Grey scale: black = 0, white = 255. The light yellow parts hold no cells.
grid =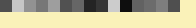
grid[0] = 79
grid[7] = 36
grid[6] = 102
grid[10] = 14

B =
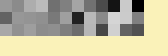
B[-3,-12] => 153
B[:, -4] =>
[75, 137, 70]
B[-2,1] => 151
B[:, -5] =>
[113, 184, 182]
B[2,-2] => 98
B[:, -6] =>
[165, 33, 108]
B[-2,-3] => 213
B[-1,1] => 145
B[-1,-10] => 158

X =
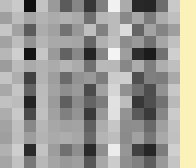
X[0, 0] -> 190
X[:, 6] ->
[134, 170, 151, 165, 136, 171, 146, 154, 139, 148, 163, 167, 142, 159]
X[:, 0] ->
[190, 159, 198, 162, 183, 156, 196, 168, 193, 173, 163, 159, 177, 165]
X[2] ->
[198, 162, 91, 172, 161, 114, 151, 191, 128, 187, 220, 100, 163, 132, 158]
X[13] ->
[165, 194, 120, 184, 165, 153, 159, 87, 168, 204, 143, 129, 93, 153, 196]
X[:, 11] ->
[40, 167, 100, 153, 45, 172, 79, 111, 55, 90, 142, 161, 65, 129]
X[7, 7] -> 75
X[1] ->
[159, 188, 164, 179, 171, 177, 170, 111, 182, 187, 136, 167, 123, 172, 191]
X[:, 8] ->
[127, 182, 128, 176, 134, 185, 125, 161, 124, 153, 173, 180, 143, 168]
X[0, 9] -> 241
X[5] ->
[156, 187, 170, 178, 171, 181, 171, 112, 185, 184, 135, 172, 126, 174, 191]
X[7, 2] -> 99
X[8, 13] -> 114
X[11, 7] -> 106
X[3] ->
[162, 189, 147, 181, 169, 168, 165, 102, 176, 193, 140, 153, 113, 166, 192]
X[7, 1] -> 197
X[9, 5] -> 128
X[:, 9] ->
[241, 187, 187, 193, 244, 184, 203, 213, 225, 224, 198, 189, 236, 204]
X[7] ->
[168, 197, 99, 187, 163, 142, 154, 75, 161, 213, 145, 111, 77, 146, 199]
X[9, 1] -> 201
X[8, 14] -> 185

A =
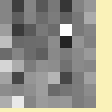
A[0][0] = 133
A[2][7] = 132
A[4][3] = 95
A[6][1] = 70
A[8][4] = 149
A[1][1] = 94
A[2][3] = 121
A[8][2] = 133
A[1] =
[133, 94, 131, 108, 124, 96, 120, 171]
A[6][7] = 161
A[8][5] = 151
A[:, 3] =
[88, 108, 121, 109, 95, 144, 158, 158, 155]
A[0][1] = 62
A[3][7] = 128
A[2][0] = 157
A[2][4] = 108
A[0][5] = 54
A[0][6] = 131
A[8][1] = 233
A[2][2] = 89
